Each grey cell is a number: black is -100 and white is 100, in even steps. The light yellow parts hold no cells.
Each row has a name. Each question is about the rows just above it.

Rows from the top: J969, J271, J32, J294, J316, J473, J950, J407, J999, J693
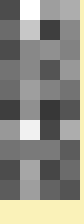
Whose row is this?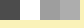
J969
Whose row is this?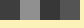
J473
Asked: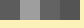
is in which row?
J693
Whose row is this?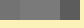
J407

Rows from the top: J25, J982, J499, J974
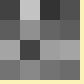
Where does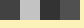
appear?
J25
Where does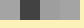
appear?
J499
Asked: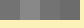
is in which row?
J974

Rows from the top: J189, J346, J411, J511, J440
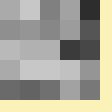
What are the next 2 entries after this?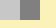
[ 27 -65]
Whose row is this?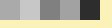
J189

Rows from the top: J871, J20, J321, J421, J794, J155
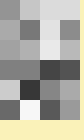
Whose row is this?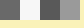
J155
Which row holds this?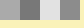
J20
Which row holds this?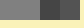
J421
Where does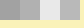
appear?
J321

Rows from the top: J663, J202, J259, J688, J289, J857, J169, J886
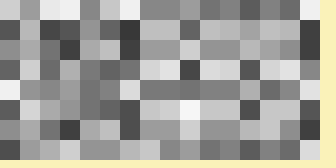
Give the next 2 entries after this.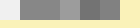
[-28   1]
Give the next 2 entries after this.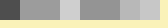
[ 11 -50]
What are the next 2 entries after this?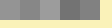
[72 -5]
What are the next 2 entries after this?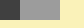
[62 16]
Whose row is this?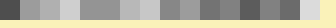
J886
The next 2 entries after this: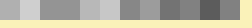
[-16  72]
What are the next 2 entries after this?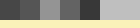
[-22  50]

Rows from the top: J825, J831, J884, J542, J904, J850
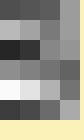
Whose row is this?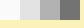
J904
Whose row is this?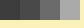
J850
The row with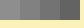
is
J542

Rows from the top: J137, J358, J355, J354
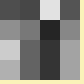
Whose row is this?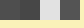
J137
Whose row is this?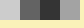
J355

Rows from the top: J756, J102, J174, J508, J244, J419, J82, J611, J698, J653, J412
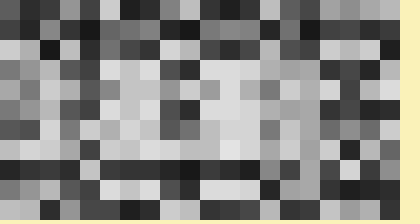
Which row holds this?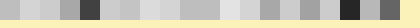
J611
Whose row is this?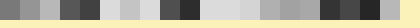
J508

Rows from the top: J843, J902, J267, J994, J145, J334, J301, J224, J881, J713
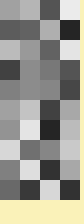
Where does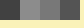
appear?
J994
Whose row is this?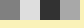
J881

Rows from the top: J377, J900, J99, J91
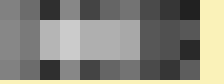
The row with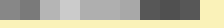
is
J900
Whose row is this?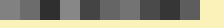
J91

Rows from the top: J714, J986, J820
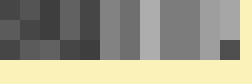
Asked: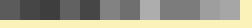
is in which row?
J986
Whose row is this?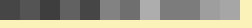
J714
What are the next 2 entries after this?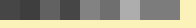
[24 30]

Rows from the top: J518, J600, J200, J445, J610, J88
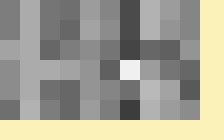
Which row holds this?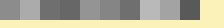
J610
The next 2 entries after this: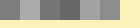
[-41  40]
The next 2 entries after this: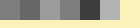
[22 10]

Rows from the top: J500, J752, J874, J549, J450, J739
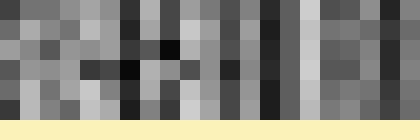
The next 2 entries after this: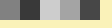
[ 23 -77]
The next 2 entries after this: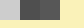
[ 11 -72]
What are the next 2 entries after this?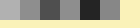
[-67 -26]
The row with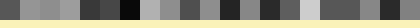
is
J549
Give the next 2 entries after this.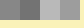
[-72  29]
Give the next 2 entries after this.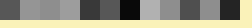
[-26  56]

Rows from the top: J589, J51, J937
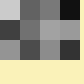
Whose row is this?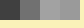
J51
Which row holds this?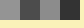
J937

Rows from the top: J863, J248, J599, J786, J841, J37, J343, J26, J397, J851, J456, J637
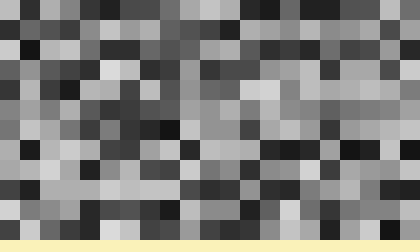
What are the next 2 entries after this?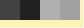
[ 9 43]
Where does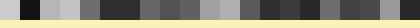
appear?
J599
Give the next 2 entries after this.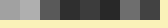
[-42  21]

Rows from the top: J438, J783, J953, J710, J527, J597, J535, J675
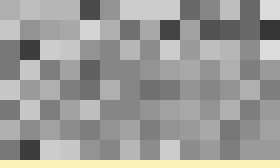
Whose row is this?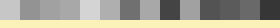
J783
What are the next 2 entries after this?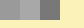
[10 26]
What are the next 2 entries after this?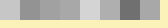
[-47  26]
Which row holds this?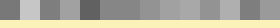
J710
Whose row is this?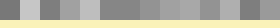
J597

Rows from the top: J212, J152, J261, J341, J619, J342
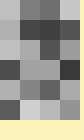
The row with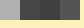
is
J152
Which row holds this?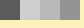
J342

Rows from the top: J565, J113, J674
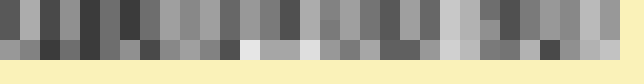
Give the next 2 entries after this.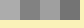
[-31  25]
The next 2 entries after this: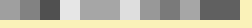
[19 63]
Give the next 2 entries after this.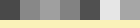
[30 74]
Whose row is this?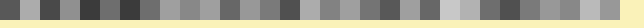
J565
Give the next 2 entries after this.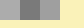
[ -9 -31]

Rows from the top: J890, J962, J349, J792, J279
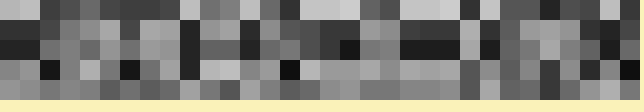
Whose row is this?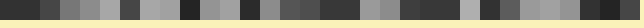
J962
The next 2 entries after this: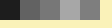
[-23 -77]
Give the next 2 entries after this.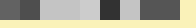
[-72 -39]
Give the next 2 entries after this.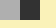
[-28  21]

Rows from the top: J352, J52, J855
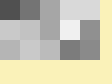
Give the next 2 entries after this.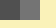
[30 70]
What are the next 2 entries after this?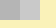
[47 -3]
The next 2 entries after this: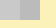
[-3  8]

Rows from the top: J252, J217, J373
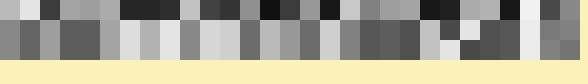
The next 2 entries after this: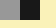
[57  1]
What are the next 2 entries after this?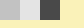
[-37 -32]
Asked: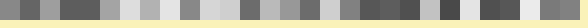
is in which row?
J217

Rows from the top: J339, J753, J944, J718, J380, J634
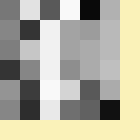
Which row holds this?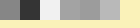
J753
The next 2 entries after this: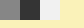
[28 22]
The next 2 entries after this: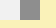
[34 50]
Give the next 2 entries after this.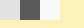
[-93  39]

